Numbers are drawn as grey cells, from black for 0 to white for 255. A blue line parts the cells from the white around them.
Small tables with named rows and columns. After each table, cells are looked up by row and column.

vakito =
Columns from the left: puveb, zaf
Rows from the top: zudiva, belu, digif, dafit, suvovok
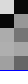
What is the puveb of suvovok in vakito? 160
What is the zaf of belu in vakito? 151
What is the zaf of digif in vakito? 117
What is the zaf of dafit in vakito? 166
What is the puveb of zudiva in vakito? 218
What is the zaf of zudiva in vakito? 9
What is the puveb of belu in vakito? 8
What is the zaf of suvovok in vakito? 102
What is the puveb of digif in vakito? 172
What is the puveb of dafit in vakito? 175

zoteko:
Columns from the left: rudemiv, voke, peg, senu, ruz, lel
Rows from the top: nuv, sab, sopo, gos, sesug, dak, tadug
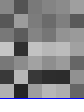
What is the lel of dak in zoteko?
145
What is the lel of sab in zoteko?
89
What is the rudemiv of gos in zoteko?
197
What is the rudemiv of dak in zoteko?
57
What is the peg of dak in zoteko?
56
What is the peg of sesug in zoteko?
162
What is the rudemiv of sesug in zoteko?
120
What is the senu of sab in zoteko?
107
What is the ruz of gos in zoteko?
188
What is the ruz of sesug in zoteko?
155
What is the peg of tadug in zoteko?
158
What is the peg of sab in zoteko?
124
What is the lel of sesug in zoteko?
102
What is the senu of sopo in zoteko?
118
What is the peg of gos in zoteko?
194
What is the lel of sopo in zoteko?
154
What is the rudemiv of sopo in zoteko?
120
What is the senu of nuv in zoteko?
132
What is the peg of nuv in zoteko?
121
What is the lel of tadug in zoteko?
101
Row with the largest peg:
gos

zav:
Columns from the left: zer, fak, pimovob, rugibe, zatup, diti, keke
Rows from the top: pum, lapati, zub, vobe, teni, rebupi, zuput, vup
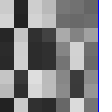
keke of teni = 105
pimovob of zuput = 215
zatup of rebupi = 135
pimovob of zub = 48
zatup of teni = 116
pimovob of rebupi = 222
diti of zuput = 58
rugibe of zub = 66
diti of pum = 113
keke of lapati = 109
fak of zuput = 47
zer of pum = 203
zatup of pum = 119
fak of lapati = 34
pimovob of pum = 206
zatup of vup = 103
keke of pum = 101
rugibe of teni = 48
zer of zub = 38
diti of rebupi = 59

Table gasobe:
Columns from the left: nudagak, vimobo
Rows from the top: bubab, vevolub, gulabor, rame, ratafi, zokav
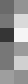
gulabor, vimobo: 245
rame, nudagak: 119
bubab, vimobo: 147
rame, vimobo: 154
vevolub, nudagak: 118
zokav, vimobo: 144
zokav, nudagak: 158
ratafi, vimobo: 208
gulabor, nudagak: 53
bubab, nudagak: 106
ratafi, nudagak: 119
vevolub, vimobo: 217

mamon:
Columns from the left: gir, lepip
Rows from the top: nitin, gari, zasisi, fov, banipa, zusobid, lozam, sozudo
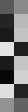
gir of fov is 228
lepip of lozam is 35
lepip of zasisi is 195
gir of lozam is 223
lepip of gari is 185
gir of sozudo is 146
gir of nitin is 89
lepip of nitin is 138
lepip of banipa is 197
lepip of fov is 30
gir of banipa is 26
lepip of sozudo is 97
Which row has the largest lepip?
zusobid

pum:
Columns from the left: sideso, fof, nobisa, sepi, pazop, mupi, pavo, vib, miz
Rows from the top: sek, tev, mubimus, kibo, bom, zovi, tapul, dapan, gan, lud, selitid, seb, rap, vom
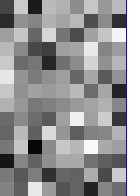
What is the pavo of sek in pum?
199
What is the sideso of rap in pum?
122
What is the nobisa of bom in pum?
118
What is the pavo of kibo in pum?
233
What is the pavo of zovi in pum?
167
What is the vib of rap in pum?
74
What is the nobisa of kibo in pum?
72
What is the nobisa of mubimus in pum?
102
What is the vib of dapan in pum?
177
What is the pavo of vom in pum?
34
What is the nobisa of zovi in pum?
123
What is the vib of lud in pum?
134
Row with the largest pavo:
selitid

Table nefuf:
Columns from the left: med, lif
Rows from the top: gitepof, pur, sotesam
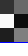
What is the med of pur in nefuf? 249
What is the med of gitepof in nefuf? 50
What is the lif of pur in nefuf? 13
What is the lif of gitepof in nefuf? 105
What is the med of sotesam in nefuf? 30
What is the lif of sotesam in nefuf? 127
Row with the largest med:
pur

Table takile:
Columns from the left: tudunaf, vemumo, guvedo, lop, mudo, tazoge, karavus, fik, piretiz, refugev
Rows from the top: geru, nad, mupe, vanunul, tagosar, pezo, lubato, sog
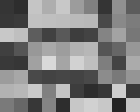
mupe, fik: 132
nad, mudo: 189
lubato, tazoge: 61
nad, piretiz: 137
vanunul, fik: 85
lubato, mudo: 197
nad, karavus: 184
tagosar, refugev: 171
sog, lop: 132
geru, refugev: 92
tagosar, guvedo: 161

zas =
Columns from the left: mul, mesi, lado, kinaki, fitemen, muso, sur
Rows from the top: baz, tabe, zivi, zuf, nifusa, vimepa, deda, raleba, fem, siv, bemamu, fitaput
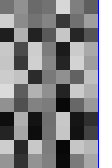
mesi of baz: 145
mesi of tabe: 139
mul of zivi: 30
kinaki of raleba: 124
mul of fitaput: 149
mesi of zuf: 75
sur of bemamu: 183

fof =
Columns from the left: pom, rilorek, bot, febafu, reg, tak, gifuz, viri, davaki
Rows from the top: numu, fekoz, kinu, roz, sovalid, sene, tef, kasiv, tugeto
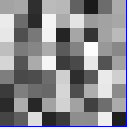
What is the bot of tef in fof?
108
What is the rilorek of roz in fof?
123
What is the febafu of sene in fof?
109
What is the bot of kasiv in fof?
39
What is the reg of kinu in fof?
36
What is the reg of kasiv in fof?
210
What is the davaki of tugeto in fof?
31
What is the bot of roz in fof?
134
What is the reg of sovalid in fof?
59
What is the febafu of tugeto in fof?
37
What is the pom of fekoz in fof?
235
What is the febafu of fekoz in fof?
244
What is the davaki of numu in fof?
171
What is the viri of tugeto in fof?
239
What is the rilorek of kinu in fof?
79
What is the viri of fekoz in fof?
162
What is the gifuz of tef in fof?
174

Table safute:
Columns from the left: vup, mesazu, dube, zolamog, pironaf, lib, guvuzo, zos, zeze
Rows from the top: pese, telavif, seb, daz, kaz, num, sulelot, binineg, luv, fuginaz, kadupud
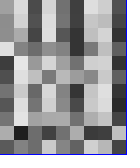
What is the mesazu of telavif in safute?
210
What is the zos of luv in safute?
195
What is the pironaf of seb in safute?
86
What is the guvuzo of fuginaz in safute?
59
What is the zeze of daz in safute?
95
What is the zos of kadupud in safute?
183
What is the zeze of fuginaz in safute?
192
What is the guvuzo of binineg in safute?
201
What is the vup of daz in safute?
223

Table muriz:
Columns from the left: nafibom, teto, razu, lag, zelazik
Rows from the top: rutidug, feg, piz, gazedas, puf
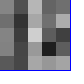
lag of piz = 93
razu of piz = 207
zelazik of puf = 164
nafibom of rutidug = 133
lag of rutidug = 100
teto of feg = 51
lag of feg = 112
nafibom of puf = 89
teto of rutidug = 80
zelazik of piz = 64
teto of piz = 61
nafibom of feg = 111
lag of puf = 151

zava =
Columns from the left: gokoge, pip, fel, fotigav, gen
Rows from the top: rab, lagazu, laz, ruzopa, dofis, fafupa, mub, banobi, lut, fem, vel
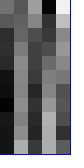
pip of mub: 133
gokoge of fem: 20
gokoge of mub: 14
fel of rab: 158
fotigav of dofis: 106
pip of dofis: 139
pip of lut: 129
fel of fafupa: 58
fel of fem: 36
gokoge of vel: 20
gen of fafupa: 119
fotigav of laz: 57
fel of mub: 38

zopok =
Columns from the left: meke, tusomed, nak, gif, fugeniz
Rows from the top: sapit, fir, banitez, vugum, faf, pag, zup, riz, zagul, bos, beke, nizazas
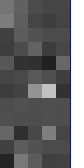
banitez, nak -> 82
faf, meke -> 87
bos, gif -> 127
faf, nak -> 48
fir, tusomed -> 94
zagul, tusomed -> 78
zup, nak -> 147
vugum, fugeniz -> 71
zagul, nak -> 77
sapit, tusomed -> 97
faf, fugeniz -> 103
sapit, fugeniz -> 70
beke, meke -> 65
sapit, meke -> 116
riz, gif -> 79
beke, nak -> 82
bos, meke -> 102
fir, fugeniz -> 68

